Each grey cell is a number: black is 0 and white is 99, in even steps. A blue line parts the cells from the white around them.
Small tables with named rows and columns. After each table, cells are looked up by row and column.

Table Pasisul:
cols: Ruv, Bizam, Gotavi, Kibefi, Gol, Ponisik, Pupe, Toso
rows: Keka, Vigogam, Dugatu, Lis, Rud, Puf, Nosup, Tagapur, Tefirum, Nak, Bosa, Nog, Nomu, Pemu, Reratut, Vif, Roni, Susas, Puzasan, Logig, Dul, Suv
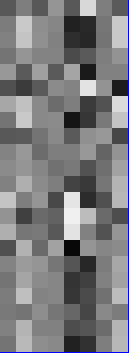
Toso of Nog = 70
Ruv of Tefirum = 34
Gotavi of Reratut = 47
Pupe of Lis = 49
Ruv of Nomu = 76
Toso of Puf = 11
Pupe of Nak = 39
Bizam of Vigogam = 78
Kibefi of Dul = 50
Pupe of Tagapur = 47
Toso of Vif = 54
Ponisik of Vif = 58
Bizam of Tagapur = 78
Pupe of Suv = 49
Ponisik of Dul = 33

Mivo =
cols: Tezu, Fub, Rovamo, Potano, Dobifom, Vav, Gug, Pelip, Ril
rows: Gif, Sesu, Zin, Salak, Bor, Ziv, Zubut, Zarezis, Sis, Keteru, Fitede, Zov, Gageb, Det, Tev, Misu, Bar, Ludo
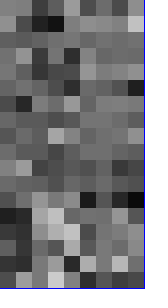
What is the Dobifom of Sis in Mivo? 51
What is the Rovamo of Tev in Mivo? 55
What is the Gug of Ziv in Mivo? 38
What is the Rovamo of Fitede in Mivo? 26
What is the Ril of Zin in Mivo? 44
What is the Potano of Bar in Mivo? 60
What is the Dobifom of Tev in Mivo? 75
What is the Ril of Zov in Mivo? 31
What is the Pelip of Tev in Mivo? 48
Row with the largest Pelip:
Bar

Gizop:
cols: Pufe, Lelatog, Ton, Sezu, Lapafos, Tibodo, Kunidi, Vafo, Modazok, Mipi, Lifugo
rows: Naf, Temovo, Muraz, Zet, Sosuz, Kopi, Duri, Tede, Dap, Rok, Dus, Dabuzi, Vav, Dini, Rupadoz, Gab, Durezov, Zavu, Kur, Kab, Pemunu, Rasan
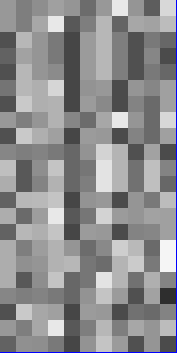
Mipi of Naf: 36
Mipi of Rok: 63
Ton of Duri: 68
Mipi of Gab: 41
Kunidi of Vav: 59
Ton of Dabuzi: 51
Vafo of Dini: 60
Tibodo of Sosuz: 60
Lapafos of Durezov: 71
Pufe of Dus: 74
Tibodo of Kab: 60
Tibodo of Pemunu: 49
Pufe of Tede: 59
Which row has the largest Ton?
Vav

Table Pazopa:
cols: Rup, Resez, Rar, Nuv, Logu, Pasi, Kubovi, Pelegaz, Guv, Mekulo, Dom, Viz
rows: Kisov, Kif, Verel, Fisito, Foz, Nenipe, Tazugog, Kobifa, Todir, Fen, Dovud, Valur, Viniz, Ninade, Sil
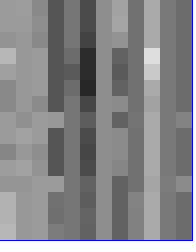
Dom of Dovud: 47
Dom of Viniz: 47
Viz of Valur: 54
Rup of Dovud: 61
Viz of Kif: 42
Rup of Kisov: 60

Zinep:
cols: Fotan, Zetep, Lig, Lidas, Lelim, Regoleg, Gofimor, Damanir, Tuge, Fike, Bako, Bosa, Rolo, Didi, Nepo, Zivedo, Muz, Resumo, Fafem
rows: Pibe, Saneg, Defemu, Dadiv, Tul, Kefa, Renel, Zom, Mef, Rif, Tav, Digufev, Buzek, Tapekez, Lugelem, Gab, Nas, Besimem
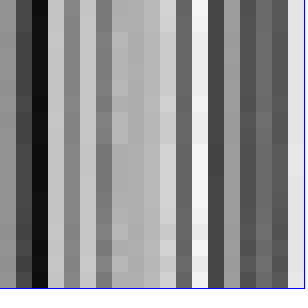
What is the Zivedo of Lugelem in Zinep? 33
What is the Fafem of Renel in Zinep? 89
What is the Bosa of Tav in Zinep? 39
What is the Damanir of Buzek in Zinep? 68
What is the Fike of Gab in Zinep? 72
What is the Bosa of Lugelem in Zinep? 40
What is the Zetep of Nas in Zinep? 25
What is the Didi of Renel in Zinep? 27
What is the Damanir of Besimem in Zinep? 68
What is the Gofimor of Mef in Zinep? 49
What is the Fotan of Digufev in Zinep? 57
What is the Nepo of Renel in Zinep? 61
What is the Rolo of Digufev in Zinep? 95
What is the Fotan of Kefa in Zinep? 56
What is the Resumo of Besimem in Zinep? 34
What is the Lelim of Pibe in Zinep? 52
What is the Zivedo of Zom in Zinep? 33
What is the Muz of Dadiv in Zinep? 42
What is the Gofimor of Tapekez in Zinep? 48

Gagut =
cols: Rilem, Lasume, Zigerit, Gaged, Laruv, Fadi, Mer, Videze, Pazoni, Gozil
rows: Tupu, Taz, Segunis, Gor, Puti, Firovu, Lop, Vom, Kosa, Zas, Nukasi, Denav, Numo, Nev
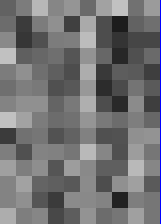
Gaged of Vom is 42
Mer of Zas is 52
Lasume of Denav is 63
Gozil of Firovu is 35
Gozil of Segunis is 27
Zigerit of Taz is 48
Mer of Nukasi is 37
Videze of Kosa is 32
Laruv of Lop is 47
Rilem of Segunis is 53
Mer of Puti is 22
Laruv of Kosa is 38
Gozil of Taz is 43
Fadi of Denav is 54
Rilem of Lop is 51
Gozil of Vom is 40
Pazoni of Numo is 49
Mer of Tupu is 63
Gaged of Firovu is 31
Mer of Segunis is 30

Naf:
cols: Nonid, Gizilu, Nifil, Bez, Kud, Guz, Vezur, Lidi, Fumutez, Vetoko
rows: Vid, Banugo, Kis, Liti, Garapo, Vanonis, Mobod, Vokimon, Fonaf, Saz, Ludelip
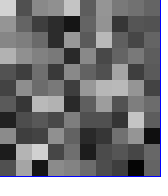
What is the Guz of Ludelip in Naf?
42
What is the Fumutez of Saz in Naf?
27
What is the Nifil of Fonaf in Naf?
26
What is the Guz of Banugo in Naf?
39
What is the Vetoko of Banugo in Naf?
32
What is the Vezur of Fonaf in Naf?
21
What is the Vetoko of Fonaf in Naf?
6
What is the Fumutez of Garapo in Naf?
24
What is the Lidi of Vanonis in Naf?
72
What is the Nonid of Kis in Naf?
52
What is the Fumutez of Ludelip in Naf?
2
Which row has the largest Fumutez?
Vokimon

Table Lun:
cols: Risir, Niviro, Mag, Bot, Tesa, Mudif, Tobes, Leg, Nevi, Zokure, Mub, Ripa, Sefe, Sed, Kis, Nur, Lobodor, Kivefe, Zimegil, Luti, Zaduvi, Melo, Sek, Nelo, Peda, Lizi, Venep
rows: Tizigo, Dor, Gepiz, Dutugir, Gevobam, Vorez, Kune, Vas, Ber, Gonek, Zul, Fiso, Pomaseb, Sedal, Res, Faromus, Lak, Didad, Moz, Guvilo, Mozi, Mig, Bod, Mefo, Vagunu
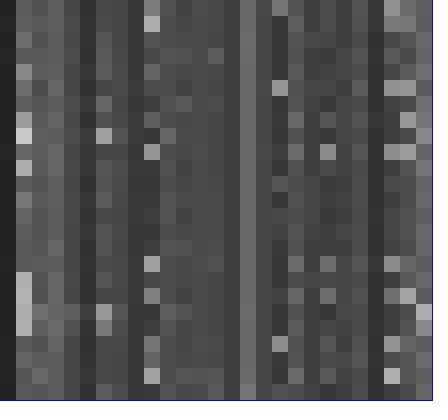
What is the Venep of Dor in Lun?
36
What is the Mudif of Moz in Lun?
19
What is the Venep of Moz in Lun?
35
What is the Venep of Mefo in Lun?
37
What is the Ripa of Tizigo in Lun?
26
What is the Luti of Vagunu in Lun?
26
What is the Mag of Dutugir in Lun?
34
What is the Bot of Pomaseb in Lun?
37
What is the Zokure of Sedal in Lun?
24
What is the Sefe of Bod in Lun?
29
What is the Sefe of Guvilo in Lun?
29
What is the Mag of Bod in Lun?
35
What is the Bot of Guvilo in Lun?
38
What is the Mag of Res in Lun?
32
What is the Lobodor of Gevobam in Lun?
27

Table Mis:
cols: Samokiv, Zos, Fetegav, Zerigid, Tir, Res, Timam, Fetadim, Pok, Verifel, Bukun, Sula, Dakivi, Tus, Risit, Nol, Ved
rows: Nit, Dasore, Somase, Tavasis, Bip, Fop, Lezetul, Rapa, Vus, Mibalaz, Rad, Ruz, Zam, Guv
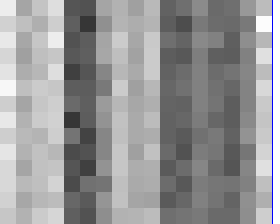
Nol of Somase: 55
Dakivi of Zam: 50
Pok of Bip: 66
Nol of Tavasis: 50
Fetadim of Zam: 75
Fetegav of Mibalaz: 75
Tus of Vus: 47
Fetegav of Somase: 77
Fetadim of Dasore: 70
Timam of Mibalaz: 52
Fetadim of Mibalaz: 77
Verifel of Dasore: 70
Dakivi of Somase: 53
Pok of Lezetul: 65
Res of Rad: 25
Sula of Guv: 45
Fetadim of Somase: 79

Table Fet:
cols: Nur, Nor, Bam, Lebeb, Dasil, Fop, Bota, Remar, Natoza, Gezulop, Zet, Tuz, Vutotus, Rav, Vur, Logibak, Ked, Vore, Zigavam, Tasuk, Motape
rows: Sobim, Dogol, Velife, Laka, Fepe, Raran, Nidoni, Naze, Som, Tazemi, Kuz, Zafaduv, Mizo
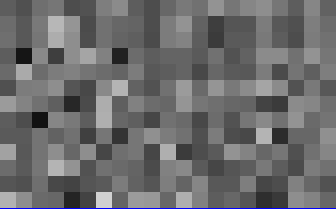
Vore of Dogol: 34
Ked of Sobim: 55
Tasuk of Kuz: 48
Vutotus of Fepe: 28
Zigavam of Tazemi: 31
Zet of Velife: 48
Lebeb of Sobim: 46
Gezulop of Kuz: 29

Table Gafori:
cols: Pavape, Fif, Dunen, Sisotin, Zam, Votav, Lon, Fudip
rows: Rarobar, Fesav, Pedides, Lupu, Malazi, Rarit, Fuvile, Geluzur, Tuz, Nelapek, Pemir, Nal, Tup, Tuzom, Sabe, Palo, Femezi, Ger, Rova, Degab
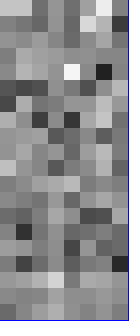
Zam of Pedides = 41
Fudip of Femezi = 16
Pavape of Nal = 49
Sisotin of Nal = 66
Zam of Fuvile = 58
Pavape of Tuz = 58
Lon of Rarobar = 92
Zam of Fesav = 40
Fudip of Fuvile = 59
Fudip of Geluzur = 44
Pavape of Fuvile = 28
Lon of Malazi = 13
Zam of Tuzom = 55
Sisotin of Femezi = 54
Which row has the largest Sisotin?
Ger

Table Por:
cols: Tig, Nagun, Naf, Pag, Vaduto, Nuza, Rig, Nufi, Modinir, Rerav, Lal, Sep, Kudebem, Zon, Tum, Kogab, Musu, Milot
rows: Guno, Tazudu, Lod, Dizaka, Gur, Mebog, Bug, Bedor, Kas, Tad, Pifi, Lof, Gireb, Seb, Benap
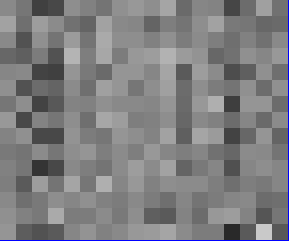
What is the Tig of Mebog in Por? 56
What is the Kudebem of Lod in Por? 54
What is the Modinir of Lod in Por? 55
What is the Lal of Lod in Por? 56
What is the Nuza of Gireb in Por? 56
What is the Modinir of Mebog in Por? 46
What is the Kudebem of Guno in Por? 52
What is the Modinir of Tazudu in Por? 52
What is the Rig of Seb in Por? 54
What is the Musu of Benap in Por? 78
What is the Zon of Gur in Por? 54
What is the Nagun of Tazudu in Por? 43
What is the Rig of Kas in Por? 46
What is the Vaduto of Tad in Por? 55
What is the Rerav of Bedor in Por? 50
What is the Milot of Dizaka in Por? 59
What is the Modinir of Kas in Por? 55
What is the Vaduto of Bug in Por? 51
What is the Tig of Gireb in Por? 53
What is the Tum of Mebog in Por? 45
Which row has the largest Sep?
Dizaka

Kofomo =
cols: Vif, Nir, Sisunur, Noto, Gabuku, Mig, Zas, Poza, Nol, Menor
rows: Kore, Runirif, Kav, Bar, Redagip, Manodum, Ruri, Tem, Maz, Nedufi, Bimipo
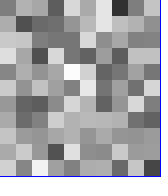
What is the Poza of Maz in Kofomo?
58
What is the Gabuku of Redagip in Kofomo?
98
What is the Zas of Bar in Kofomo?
61
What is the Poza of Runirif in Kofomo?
74
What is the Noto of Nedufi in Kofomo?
32
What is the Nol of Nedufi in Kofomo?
60
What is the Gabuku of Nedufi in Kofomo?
87
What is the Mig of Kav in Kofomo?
84
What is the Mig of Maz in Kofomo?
58
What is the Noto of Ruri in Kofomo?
54
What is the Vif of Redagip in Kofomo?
52
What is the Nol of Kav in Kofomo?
50
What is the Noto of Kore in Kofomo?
36
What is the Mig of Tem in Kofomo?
72
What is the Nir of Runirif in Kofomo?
31
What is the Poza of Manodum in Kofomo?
62
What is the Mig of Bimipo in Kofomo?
67
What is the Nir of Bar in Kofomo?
65

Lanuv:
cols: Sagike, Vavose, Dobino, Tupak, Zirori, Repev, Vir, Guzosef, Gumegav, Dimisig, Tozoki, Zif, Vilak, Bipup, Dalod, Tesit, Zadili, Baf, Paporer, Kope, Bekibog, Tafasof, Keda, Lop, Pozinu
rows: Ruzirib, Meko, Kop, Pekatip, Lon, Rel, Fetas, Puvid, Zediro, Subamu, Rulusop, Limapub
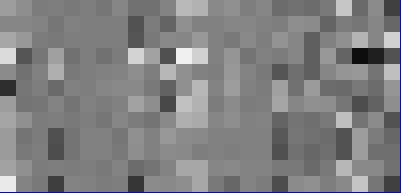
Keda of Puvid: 45
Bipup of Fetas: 48
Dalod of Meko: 52
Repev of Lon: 49
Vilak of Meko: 50
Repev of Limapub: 50
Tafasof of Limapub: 53
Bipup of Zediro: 50
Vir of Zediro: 50
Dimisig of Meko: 48
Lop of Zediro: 48
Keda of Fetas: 30
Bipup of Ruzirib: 53
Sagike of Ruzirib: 61
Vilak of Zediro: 53
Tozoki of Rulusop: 51
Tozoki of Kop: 53
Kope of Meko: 54
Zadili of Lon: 47
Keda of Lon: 59

